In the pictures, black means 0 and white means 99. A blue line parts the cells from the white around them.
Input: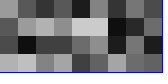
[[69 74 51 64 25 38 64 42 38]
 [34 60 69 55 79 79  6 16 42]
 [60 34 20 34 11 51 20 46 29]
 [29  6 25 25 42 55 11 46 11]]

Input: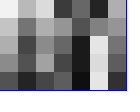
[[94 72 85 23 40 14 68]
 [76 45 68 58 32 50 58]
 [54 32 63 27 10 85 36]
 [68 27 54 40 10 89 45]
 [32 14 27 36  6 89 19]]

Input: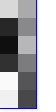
[[ 6 71]
 [84 66]
 [15 53]
 [19 48]
 [97 33]
 [93 28]]

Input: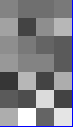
[[67 99 39 89]
 [21 71 26 67]
 [59 51 51 35]
 [55 47 39 35]
 [51 43 43 47]
 [35 30 85 26]
 [63 26 55 71]]

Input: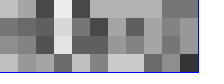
[[74 64 28 92 28 69 69 69 69 46 46]
 [74 59 64 41 74 51 79 79 41 55 20]
 [55 51 32 88 37 37 59 51 64 46 59]
 [46 41 37 84 46 28 64 37 64 51 59]]

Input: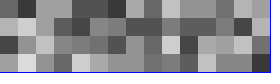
[[62 85 57 40 80 66 57 57 44 48 36 75 52 52 22]
 [70 80 62 36 27 52 48 32 32 48 36 36 48 27 70]
 [27 57 75 52 48 44 32 57 40 80 27 66 62 75 44]
 [40 22 62 62 32 32 22 66 40 75 57 57 44 70 62]]

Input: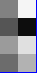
[[50 95]
 [60 87]
 [42 69]
 [33  5]]
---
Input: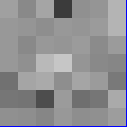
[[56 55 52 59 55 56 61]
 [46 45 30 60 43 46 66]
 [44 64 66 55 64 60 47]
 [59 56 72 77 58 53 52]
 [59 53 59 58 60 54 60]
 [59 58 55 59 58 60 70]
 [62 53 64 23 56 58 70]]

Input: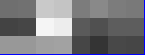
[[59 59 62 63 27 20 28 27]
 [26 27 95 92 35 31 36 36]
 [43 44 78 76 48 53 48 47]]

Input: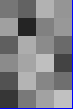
[[21 47 63 75]
 [32 70 52 43]
 [54 64 74 26]
 [37 67 54 41]
 [62 14 50 59]
 [46 38 69 58]]

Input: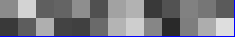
[[22 36 68 26 25 41 70 80 52 16 49 67 86]
 [54 82 37 39 55 31 63 69 22 32 50 46 35]]

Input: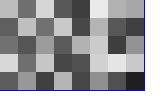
[[36 59 25 70 27 56 31 12]
 [84 43 77 27 31 81 89 78]
 [44 33 60 35 69 79 24 57]
 [37 74 44 78 28 70 34 25]
 [73 43 83 34 24 91 69 65]]

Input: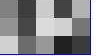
[[81 42 59 13 23]
 [57 27 85 81 46]
 [50 24 79 26 69]]

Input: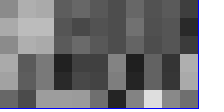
[[40 29 61 61 60 43 14 51 86 53 43]
 [63 36 47 16 28 26 49 14 38 21 66]
 [66 35 47 13 25 25 51 12 38 20 68]
 [54 68 66 35 41 34 30 39 30 33 23]
 [66 73 73 33 28 32 30 44 31 33 16]
 [54 68 66 36 40 34 30 40 32 35 24]]
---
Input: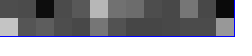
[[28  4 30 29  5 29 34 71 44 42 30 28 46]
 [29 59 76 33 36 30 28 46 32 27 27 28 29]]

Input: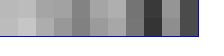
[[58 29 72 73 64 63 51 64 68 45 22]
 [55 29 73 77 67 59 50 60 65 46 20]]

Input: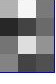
[[95 47 69]
 [26 41 15]
 [86 57 45]
 [26 31 51]]

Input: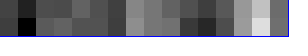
[[75 42 26 13 30 29 38 31 25 52 46 38 31 24 34 59]
 [86 43 24  0 35 38 32 32 24 55 46 44 22 15 30 60]]

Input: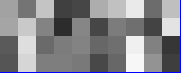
[[42 74 63 45 76 25 27 67 75 91]
 [26 88 64 78 51 17 52 27 48 43]
 [50 21 35 86 41 48 51 40 43 93]
 [57 24 33 83 49 49 47 28 40 96]]

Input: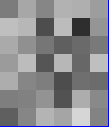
[[68 61 48 65 52 69]
 [18 58 74 71 30 73]
 [41 47 66 56 46 37]
 [40 74 60 73 33 71]
 [43 42 67 52 49 30]
 [67 53 49 50 57 32]
 [83 51 37 52 70 64]]

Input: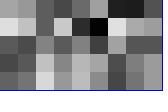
[[11 32 64 59 36 28 41 62 12]
 [66 61 86 75 36 78 17  1 87]
 [33 33 35 29 51 35 50 25 63]
 [49 60 28 34 75 52 71 64 30]
 [45 60 38 45 84 59 73 54 27]]
